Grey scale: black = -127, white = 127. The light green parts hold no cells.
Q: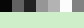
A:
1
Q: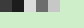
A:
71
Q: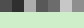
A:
14
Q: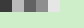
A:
102
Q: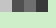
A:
-70
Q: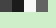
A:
-28
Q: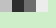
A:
108
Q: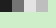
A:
62
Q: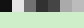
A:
60
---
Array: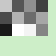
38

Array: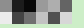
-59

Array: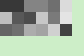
-16

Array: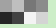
11

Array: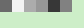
115

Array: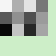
27
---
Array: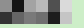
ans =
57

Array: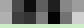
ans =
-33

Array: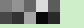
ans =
91

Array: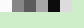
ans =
38

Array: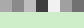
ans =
-65

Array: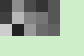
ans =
-75

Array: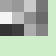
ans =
-9

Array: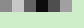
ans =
-115

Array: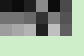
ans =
10
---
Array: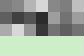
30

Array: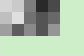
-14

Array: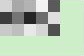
-90

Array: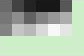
2

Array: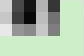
-119

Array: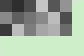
9

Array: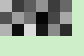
-122
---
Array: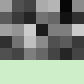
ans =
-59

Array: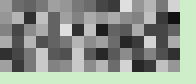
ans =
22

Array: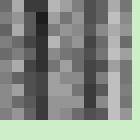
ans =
21

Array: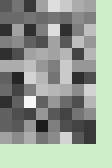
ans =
-71

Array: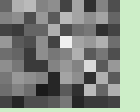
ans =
-60

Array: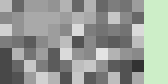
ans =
41
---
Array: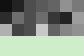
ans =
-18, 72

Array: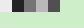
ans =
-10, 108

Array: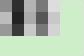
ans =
42, 93

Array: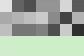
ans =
74, 98

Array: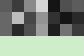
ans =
19, 85

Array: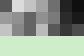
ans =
16, 91
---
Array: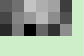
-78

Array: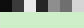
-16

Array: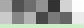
-27

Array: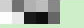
-113

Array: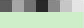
70

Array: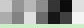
-63

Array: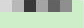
-29

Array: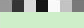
67

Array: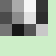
-43

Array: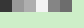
5
